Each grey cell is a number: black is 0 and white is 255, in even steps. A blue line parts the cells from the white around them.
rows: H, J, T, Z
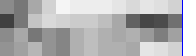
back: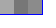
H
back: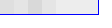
H
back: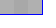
T
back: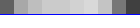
J

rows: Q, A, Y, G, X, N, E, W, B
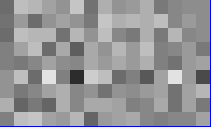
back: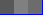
N
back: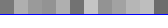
Q
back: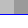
G
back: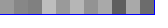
G

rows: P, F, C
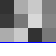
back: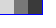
F
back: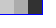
P
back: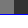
C
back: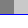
P
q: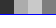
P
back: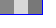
F

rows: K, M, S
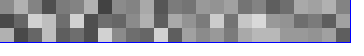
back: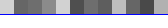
S
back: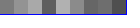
M
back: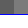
M
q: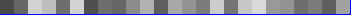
M
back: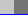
M

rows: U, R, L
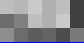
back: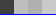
U
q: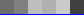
R
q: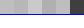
U

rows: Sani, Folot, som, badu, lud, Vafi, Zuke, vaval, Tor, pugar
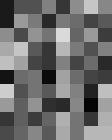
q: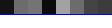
Vafi
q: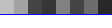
lud
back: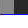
vaval

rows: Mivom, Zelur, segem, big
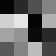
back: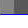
big
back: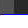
Mivom
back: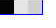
Zelur
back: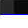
segem
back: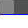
Mivom

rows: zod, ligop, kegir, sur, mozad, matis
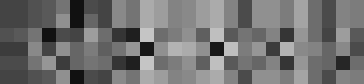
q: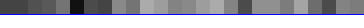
zod
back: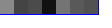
zod
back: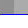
sur
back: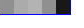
sur

